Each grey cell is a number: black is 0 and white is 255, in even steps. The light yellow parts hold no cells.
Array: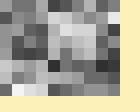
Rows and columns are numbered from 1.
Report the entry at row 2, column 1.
86
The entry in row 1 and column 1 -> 156
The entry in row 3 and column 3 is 97
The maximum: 243
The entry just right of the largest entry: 223
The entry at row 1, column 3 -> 115
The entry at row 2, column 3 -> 127
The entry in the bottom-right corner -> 127
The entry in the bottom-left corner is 106
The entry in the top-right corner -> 127
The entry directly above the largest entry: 127
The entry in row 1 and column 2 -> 115
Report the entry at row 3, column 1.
146

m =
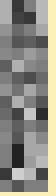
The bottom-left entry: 126
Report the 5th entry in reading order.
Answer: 176
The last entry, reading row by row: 126
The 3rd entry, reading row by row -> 126
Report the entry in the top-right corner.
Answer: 185
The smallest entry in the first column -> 56
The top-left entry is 176
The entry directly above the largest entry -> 33
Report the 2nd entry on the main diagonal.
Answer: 66
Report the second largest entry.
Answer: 197
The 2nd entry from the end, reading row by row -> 126
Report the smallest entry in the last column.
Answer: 44
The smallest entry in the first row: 56

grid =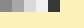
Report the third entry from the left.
218
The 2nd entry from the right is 241
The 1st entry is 137

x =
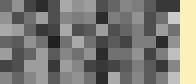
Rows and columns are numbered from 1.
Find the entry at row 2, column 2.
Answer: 79
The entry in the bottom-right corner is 190
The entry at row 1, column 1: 101
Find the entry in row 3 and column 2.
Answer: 157
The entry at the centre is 113
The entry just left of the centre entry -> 169
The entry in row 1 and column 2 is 146
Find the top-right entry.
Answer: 56
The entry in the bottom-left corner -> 134
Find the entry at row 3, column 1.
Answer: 169
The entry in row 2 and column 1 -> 146
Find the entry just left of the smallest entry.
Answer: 113
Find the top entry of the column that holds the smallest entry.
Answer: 79
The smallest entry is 32
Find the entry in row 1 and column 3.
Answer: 68
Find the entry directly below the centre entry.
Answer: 146
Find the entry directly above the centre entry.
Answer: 90
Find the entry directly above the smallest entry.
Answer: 68
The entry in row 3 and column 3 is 101
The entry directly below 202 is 113
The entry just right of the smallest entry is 113
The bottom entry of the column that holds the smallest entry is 90
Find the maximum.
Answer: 202

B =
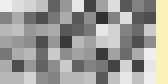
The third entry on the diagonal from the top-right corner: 130
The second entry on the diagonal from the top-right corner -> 88
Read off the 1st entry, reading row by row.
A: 239
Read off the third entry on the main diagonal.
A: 151
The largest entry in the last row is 239
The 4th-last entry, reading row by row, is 192
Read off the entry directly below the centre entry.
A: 162
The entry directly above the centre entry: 98
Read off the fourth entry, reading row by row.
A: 192
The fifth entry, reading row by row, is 98
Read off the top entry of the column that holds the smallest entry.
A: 162
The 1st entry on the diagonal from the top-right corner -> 107
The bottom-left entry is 183
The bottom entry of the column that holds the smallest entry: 88
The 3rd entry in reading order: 211
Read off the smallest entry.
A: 49
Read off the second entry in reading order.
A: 221
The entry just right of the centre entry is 162
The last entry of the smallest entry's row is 78
